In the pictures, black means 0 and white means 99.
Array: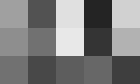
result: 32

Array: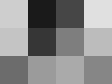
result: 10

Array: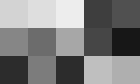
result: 86

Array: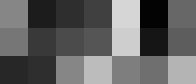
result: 11

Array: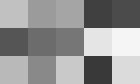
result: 60

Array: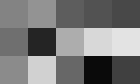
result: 57
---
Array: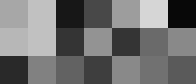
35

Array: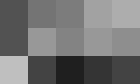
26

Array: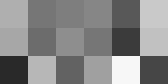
27

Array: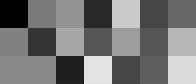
85

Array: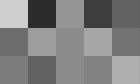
68

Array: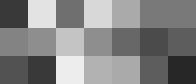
15

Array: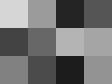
57
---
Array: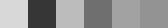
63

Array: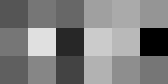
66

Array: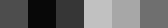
65

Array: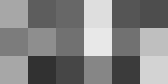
33

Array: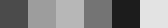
11

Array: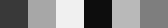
72

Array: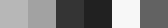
96

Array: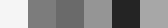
14

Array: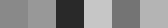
45
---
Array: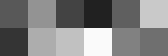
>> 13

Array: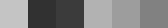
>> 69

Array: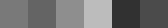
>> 73

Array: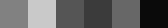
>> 23

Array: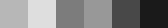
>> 59

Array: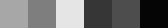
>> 21
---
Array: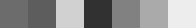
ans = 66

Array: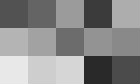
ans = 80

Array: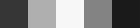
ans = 51

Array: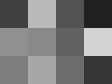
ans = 65

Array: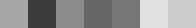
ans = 65

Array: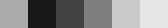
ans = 66

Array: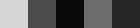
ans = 29

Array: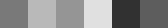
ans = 58

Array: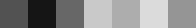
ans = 67

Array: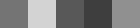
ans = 45
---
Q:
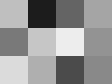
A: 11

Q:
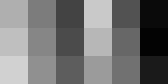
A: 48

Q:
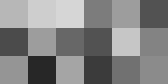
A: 80

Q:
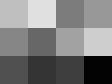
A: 87

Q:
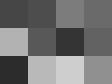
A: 30

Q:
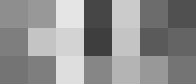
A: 59

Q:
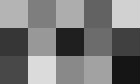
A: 49

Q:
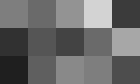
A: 41

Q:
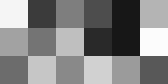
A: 23
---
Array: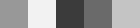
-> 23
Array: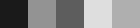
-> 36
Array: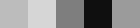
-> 49
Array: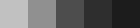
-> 30
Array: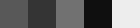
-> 44
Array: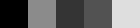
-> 20
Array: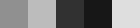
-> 19
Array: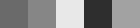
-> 90
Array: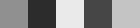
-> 91
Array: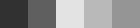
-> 88
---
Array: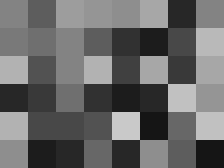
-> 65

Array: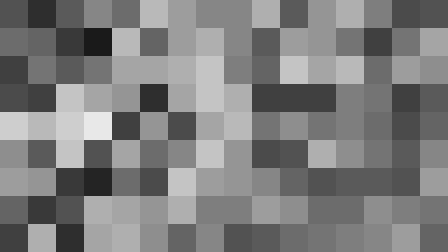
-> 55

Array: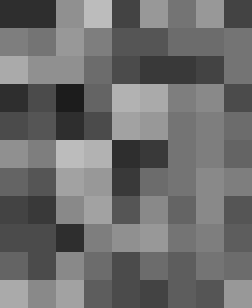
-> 45

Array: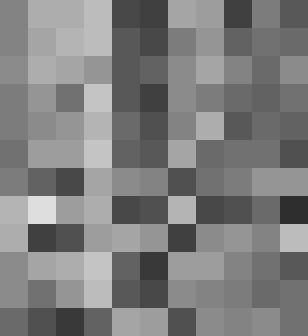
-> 54

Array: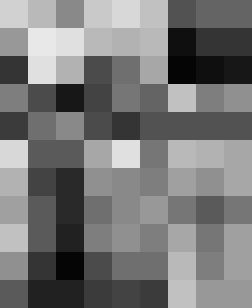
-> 9

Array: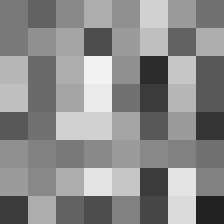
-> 34

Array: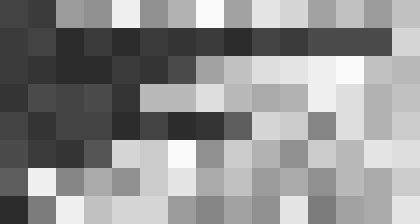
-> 72

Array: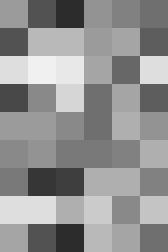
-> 86

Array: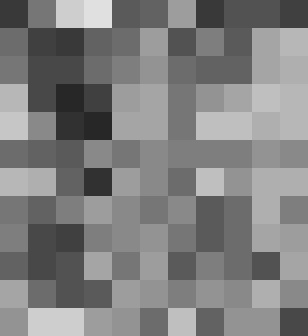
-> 68
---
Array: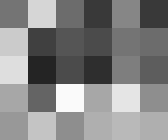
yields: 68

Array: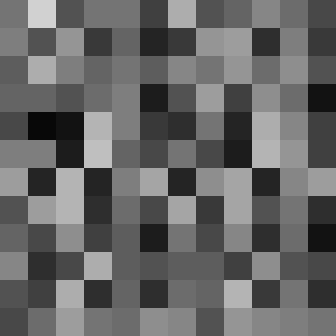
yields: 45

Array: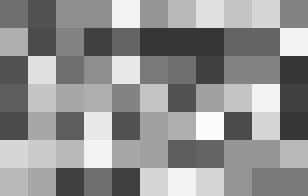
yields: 47

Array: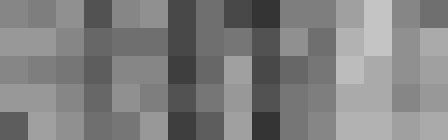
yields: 66

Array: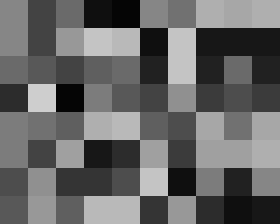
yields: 9
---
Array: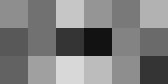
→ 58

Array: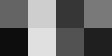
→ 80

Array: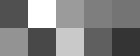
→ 60

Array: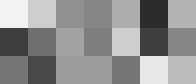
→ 67

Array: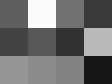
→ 98

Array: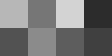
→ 46

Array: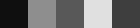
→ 34

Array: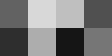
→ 84
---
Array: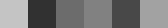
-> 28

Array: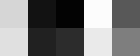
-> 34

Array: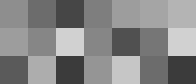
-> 61

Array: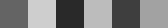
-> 24

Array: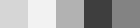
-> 51

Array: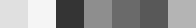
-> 41

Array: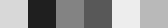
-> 92

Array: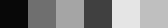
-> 89

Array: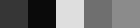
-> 54
